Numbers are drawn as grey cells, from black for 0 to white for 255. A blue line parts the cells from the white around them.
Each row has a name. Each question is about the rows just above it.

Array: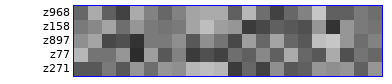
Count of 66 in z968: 2
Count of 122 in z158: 4
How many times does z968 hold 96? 4
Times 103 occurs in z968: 3
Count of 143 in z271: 3
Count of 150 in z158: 4

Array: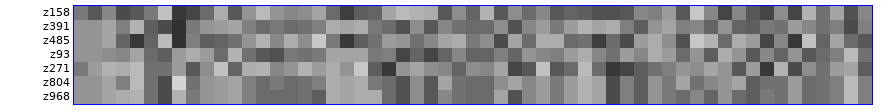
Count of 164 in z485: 4
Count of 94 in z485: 2
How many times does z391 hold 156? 4
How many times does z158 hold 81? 3
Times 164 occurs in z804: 8
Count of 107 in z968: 9

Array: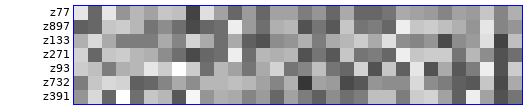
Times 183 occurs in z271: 4
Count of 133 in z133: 2
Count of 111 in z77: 0

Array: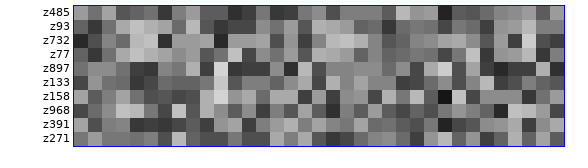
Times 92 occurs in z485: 5
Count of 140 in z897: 6
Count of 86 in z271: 1
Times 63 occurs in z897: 7
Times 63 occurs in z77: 0
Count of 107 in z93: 4
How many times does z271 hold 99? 4

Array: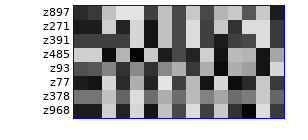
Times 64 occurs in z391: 6
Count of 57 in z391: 1
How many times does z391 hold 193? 1
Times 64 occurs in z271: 1
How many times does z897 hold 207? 0

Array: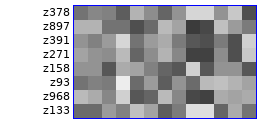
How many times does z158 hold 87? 4
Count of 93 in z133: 1

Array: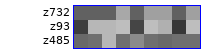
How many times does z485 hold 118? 0
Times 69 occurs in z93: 1
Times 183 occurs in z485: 1
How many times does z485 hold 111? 5
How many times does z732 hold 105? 0
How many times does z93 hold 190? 3
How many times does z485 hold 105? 2

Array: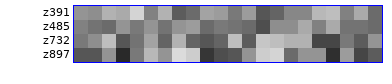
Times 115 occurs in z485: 5
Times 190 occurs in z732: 3
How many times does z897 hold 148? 5
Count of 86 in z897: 3
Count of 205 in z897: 2
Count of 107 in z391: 2

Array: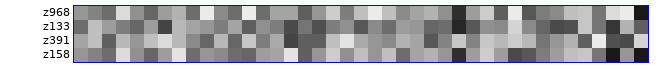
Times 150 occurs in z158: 6
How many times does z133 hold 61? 0
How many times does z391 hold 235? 1
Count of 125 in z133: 4
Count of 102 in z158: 2
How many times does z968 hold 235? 5
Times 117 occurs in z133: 2

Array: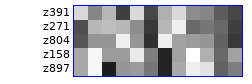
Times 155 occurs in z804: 1
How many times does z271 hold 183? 3
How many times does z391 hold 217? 3
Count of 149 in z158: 0

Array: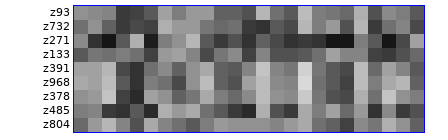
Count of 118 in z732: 1
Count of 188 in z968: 4
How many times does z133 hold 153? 1
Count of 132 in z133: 4
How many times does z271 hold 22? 4
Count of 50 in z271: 4
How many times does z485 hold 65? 0

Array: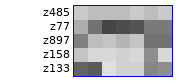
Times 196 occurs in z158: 1
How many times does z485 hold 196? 0
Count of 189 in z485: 4
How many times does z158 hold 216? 4
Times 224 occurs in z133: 1

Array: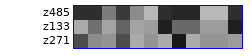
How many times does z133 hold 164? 2
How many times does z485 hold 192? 0
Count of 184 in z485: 3
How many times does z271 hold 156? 1
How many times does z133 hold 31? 2
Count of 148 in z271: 4

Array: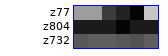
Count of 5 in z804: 1
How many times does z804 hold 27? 5
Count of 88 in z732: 2
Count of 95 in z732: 3
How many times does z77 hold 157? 2
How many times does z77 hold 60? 1

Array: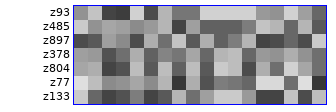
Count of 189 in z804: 4
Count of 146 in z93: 2
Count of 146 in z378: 2
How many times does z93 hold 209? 6

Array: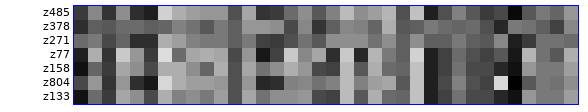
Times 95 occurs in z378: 6
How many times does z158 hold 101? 3

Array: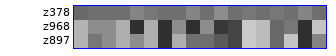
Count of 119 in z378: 3
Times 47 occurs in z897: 2
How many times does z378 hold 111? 10
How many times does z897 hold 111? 2
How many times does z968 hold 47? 4

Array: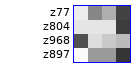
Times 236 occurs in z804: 0
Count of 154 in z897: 2

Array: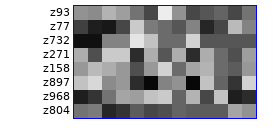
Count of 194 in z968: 2
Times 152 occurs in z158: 4
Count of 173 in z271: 4
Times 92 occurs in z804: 4
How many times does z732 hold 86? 4
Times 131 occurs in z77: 2
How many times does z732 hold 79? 0

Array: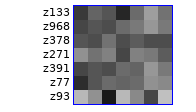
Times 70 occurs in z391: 1
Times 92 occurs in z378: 1
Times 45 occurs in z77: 1
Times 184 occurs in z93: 2

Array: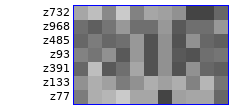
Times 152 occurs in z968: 3
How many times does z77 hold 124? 1
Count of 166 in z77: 4
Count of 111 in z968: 5
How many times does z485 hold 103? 3
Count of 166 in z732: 2

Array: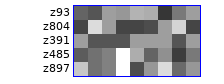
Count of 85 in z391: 4
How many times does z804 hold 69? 4
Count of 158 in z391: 5
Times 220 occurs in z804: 1
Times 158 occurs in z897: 0

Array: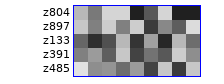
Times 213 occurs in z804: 3
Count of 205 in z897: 2
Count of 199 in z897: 1

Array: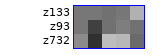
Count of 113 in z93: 2
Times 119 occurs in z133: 3
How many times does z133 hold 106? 0

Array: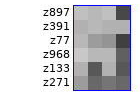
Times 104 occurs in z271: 2
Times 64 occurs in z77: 1
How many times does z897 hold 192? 2
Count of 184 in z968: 2
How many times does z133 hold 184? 0
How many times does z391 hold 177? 3
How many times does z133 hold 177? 2

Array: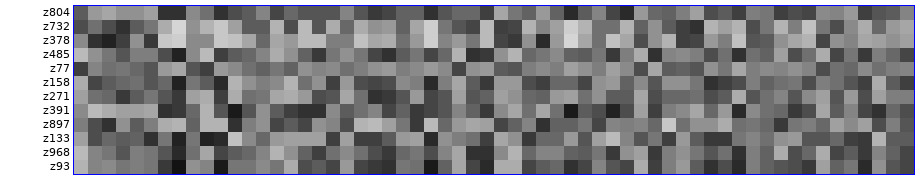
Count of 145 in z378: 6
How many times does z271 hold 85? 8

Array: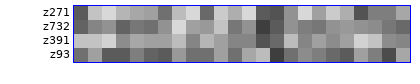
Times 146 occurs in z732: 6
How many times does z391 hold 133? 5
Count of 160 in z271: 2
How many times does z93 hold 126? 3
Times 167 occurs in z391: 1
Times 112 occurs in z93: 5
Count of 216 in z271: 4

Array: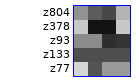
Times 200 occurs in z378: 2
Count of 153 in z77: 2
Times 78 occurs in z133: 4
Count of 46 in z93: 1
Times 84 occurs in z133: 0
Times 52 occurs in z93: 1

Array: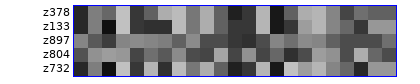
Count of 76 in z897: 6
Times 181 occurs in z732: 3
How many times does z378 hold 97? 5
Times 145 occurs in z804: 3
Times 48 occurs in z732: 1
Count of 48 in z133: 2
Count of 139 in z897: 3

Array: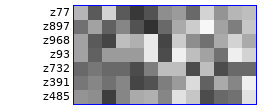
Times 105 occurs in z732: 5
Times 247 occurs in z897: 1
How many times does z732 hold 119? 1
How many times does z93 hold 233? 1

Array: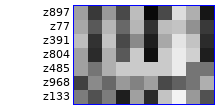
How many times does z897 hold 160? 1
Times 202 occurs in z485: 4

